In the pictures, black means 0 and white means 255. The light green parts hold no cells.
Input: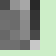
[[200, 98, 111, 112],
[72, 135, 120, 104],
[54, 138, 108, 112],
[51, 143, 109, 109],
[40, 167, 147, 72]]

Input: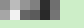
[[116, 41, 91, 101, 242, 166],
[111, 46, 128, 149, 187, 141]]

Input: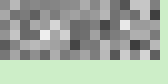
[[95, 211, 136, 203, 87, 185, 125, 164, 139, 122, 173, 104, 143, 109, 165, 119],
[184, 105, 61, 167, 145, 189, 120, 124, 69, 152, 162, 174, 185, 173, 132, 91],
[122, 174, 175, 136, 125, 102, 161, 111, 106, 208, 166, 238, 107, 105, 196, 147],
[163, 155, 156, 232, 113, 70, 127, 110, 105, 158, 213, 155, 170, 103, 178, 122],
[63, 197, 110, 135, 114, 182, 154, 144, 161, 152, 124, 154, 96, 123, 115, 168],
[127, 198, 196, 84, 118, 175, 135, 172, 141, 139, 133, 130, 136, 128, 184, 141]]

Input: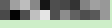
[[152, 89, 78, 97, 141, 78, 229, 192, 78, 3, 73],
[152, 160, 131, 51, 71, 78, 21, 136, 189, 160, 94]]

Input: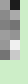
[[201, 116],
[240, 151],
[148, 157],
[116, 128],
[170, 138],
[28, 159]]

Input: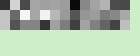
[[190, 67, 100, 128, 163, 63, 125, 161, 52, 132, 133, 83, 197],
[168, 136, 124, 157, 150, 85, 154, 183, 242, 166, 245, 106, 196],
[73, 76, 179, 163, 136, 10, 157, 163, 160, 166, 74, 211, 49]]
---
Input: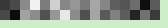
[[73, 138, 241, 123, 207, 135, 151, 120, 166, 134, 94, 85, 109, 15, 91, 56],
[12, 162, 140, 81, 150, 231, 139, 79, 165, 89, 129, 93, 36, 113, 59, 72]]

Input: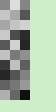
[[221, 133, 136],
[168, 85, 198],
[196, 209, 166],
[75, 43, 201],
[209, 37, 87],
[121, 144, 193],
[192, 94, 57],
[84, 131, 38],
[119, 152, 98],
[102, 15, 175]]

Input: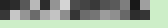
[[44, 88, 184, 44, 148, 212, 76, 68, 57, 82, 90, 126, 24, 159, 35],
[198, 149, 107, 171, 195, 142, 53, 108, 117, 156, 143, 104, 45, 53, 55]]

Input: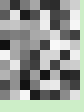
[[46, 121, 167, 48, 44, 175, 207, 142],
[229, 26, 77, 232, 69, 83, 239, 89],
[197, 174, 163, 237, 57, 145, 246, 192],
[127, 121, 169, 173, 219, 96, 63, 116],
[169, 140, 157, 61, 249, 237, 198, 16],
[167, 117, 52, 212, 214, 45, 238, 243],
[231, 93, 62, 209, 63, 199, 205, 150],
[145, 38, 159, 20, 182, 32, 42, 179],
[145, 18, 121, 227, 233, 106, 64, 71],
[197, 246, 27, 87, 51, 139, 225, 127]]

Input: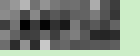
[[152, 181, 114, 147, 120, 109, 112, 97, 172, 86, 61, 133],
[129, 69, 136, 65, 88, 71, 97, 99, 123, 84, 54, 139],
[116, 1, 57, 5, 48, 24, 122, 69, 89, 64, 99, 61],
[99, 61, 64, 104, 61, 108, 126, 89, 39, 37, 44, 135],
[44, 146, 44, 200, 95, 103, 81, 84, 88, 86, 94, 109]]

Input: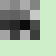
[[134, 171, 131, 154],
[97, 111, 200, 101],
[38, 12, 73, 49],
[61, 176, 60, 164]]

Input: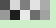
[[216, 126, 226, 171, 78],
[29, 233, 109, 161, 153]]
